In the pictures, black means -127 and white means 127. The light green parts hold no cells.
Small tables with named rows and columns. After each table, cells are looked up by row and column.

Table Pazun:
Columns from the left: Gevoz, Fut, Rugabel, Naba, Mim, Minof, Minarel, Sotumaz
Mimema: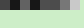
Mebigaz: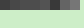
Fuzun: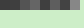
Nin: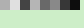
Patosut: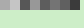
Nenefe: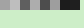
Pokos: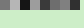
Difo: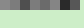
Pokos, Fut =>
54
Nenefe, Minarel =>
-99
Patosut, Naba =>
24
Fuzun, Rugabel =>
-43
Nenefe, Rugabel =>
-32
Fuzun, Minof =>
-33
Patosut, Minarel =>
-31
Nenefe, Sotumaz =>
-96
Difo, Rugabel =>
-48
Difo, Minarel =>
-85
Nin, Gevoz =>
48
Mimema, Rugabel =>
-29
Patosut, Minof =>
-11
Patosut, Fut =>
69
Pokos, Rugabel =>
-106
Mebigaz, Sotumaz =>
-9
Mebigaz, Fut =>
-55
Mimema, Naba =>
-104
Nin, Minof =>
9
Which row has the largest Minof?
Nenefe

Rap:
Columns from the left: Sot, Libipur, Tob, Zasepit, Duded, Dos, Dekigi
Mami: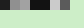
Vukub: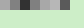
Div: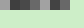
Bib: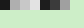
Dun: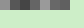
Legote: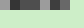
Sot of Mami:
-97
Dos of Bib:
-68
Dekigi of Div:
-23
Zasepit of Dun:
-26
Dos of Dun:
-23
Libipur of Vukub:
1
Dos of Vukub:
55
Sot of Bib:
-102
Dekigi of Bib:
32
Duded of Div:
34

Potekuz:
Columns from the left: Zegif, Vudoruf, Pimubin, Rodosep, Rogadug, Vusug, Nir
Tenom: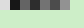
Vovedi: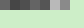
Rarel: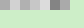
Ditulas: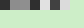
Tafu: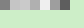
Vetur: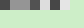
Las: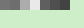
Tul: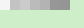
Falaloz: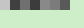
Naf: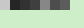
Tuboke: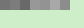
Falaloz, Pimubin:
-15
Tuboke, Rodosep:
24
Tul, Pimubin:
75
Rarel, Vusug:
4
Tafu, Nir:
-33
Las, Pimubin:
44
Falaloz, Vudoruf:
-63
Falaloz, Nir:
-38
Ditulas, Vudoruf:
13
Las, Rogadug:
-32
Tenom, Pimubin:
-27
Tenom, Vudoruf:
-104
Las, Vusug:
-48
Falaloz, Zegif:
69
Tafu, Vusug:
30
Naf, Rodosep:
-64
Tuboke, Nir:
12
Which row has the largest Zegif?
Tul

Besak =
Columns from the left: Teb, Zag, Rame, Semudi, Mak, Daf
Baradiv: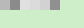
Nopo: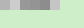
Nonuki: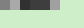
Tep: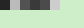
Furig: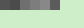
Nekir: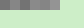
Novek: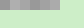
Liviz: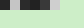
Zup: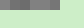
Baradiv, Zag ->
11
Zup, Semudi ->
1
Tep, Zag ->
59
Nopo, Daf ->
69
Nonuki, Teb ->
0
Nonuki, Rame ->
-78
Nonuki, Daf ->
32
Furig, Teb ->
-44
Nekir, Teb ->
-10
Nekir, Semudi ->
10
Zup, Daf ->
-9
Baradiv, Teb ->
57
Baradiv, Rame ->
96
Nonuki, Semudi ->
-66
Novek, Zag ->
47
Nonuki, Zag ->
41

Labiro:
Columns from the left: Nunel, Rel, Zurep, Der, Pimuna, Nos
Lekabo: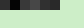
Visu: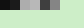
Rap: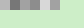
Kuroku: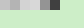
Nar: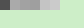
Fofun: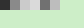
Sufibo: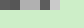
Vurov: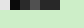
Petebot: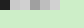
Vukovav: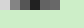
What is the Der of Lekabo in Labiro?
-56
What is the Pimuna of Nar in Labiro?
68
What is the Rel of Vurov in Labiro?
-117
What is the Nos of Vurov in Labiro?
-87
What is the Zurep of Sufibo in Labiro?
48
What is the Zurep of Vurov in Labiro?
-85
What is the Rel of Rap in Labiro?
-8
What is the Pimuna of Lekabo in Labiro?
-79
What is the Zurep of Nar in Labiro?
34

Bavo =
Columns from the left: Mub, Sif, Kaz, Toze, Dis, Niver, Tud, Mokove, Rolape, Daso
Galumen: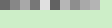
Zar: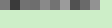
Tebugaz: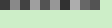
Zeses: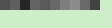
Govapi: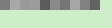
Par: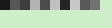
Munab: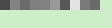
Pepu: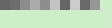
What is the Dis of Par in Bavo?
-51
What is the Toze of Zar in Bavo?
-17
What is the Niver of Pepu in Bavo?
68
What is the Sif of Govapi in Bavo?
40
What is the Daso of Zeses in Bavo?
-61
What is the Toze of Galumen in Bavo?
-8
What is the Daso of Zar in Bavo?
18
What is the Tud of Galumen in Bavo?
54
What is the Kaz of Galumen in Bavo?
40
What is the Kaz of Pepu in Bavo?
12
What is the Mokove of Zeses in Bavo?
12
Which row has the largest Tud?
Galumen

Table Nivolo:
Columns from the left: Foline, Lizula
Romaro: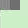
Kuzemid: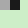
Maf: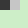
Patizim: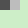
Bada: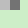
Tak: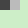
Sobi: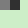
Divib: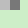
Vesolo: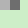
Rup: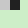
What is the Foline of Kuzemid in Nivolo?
41
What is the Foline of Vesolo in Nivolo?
51
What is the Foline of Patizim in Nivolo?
-47
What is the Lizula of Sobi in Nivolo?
-79
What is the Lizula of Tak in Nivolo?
59
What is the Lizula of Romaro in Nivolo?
-15
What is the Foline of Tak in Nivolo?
-59
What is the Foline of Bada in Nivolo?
61
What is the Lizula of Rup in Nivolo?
-94
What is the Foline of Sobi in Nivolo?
-3
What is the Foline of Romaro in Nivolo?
9
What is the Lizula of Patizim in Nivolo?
61
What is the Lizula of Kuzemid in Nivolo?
-101
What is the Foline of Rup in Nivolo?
72
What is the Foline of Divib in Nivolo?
61
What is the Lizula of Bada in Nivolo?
-12
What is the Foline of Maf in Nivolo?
-72
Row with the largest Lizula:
Maf

